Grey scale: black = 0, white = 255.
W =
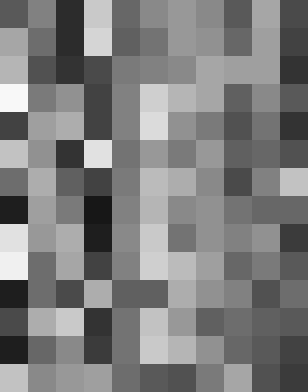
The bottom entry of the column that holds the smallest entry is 159
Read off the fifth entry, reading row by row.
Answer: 103
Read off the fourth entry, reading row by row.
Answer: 201
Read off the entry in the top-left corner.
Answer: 89
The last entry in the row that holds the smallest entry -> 103
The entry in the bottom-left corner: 194
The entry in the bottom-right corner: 59
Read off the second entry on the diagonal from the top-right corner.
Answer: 159
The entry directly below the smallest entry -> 30
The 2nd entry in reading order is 129
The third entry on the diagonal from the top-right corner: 159
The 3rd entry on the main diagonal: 51
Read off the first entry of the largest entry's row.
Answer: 248
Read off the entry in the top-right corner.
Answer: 74
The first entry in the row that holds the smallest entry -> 30
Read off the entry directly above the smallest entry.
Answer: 66
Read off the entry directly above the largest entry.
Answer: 181

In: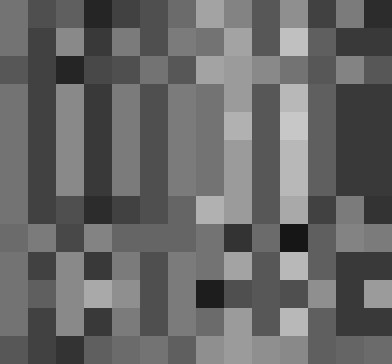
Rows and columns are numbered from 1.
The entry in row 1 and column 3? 95
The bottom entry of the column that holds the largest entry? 137
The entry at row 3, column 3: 37
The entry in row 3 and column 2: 65
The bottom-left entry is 87
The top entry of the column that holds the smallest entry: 143
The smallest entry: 22
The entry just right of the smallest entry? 95
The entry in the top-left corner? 115
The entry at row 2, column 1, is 115
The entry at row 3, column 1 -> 87
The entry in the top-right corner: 44
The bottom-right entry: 107
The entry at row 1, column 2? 79
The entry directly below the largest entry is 184
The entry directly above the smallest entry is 169

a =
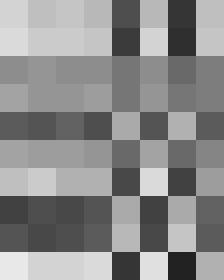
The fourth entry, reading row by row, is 184
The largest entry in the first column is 232
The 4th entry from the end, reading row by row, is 53
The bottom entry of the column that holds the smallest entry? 34
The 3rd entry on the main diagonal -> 141
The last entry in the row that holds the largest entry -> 177
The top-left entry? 211
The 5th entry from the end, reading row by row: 218
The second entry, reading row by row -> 191
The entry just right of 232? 211
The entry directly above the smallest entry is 197
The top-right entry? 191
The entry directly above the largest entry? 84
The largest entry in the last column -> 197
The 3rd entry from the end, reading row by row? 224
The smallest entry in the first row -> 53

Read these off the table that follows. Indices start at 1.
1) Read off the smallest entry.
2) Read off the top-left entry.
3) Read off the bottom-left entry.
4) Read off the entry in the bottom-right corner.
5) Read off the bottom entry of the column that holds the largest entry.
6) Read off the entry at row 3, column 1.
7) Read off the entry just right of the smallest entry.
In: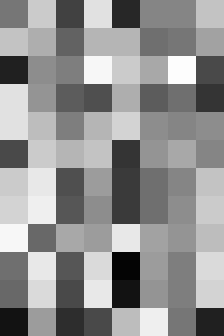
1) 4
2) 118
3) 18
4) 32
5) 118
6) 32
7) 156
